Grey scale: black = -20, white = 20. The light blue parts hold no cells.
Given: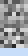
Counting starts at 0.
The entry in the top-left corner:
0
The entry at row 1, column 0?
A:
10
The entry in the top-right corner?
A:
6
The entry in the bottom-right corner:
8
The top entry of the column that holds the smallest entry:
-6
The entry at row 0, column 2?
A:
8
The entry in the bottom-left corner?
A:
6
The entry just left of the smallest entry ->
-4
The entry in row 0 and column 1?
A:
-8
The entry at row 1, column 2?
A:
-2
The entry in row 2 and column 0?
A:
8
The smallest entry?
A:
-14
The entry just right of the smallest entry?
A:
14
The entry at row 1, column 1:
4

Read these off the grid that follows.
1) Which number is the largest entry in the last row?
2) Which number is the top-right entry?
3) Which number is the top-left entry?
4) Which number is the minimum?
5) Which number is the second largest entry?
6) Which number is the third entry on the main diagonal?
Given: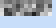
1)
17
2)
1
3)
5
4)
-15
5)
15
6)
-5

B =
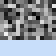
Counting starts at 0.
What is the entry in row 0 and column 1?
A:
-18
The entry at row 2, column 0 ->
-10
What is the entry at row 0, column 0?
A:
2
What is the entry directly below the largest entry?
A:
-6
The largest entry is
18
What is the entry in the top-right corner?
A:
-14
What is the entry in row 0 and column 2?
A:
-2
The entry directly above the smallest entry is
-10
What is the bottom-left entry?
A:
-6
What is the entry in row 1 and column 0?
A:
-4
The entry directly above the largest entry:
0
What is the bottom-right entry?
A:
0
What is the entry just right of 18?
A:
4
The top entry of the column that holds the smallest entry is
12

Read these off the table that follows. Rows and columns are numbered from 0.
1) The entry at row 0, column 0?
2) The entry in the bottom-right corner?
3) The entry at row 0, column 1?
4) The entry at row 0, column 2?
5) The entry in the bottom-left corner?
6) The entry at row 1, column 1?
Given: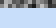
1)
-8
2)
-10
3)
8
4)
6
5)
2
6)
10

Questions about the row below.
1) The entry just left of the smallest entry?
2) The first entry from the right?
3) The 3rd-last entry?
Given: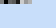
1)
0
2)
8
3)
12

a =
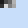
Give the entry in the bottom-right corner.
6
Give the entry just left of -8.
-16
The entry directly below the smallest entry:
-12

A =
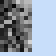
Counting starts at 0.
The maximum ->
13
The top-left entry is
-17
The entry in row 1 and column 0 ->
-11
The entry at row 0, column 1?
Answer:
-5
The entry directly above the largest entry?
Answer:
3
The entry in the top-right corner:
9
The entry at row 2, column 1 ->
-19
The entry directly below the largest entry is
3
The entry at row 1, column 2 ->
-11
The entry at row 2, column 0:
-9
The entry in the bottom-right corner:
-7
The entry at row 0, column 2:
-9
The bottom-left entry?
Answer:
-9
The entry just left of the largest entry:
3

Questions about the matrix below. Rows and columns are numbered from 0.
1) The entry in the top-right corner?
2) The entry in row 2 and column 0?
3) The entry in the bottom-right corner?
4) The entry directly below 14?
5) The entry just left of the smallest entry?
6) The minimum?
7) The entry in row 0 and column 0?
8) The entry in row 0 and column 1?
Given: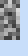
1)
0
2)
10
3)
-10
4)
12
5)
-6
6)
-12
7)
0
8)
-4

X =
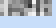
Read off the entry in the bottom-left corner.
2
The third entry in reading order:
6
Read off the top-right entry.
2
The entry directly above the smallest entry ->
-8
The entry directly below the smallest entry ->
8
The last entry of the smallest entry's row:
6
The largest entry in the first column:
12
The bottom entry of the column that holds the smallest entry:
16
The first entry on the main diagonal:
6
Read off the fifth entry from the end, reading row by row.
18
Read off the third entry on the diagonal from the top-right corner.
10
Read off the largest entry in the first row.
18

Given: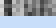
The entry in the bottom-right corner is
0
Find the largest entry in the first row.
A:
14
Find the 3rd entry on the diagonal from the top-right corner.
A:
-2
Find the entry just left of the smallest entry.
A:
-6
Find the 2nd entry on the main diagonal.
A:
-4
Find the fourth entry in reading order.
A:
10
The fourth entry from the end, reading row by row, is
-8
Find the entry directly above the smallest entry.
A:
-12
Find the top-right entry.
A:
6
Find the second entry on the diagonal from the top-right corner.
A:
4
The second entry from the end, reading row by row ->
-4
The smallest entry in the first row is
-12

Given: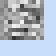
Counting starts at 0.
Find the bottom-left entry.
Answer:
2
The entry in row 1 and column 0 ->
4
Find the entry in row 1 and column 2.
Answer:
12
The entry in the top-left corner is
4
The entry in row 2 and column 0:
0
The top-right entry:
4
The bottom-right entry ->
0
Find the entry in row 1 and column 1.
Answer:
0
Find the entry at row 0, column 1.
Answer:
2
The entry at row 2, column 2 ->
-2
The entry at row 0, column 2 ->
12
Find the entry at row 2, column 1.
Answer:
6
